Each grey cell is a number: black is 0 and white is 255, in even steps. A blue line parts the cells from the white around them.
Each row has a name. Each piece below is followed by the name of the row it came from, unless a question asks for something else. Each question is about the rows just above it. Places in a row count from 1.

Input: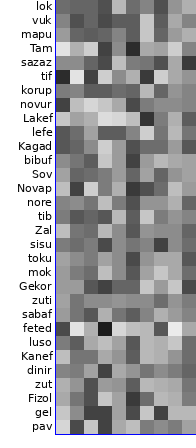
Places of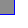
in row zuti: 3 4 6 7
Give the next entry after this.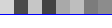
[124]
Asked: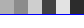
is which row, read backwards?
tif

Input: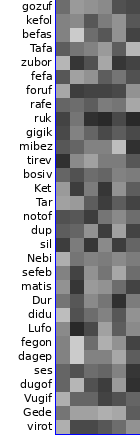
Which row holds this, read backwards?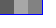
dagep
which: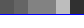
mibez
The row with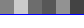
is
befas
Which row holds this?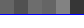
ses
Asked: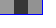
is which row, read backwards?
matis

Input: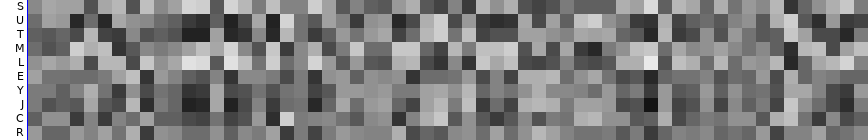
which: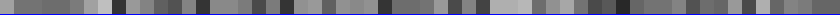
E
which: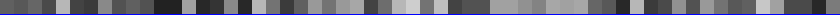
T

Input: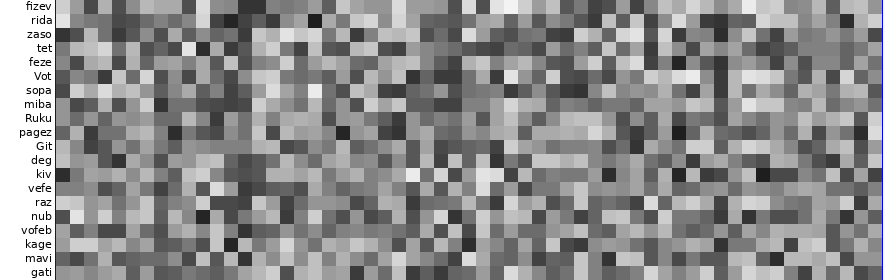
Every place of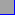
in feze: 9 21 24 33 58
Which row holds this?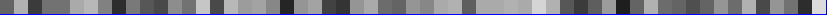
pagez
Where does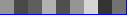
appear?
nub

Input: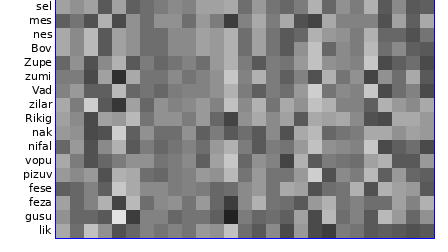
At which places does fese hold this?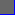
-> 2 12
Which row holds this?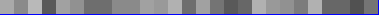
nes
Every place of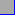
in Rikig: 15 19 21 25 26

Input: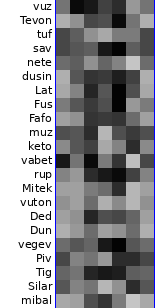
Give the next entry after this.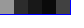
[131]
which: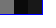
vuz

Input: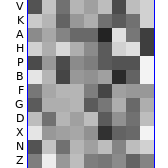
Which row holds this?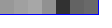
X
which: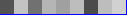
V
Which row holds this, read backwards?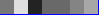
A
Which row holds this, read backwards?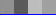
D
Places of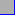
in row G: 2 3 7 9

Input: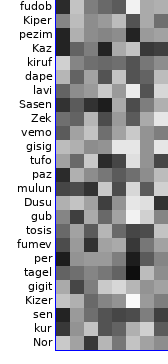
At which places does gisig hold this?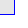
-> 5 6 8
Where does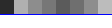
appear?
paz
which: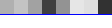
Dusu
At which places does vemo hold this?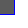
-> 1

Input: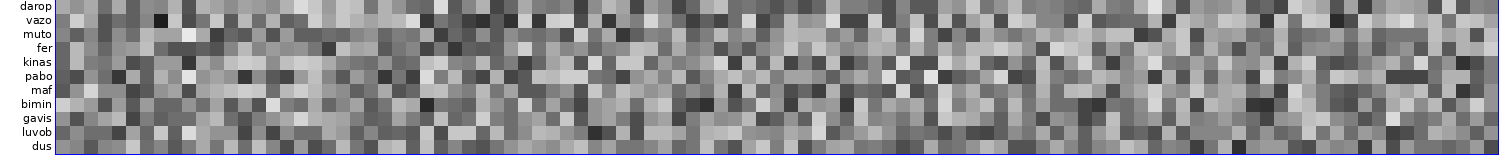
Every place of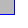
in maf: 17 19 27 31 73 100
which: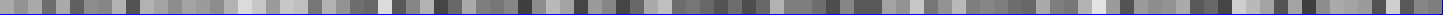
darop

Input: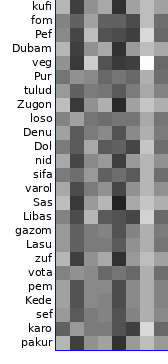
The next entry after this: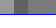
[90]
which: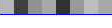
Dubam
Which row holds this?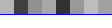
zuf

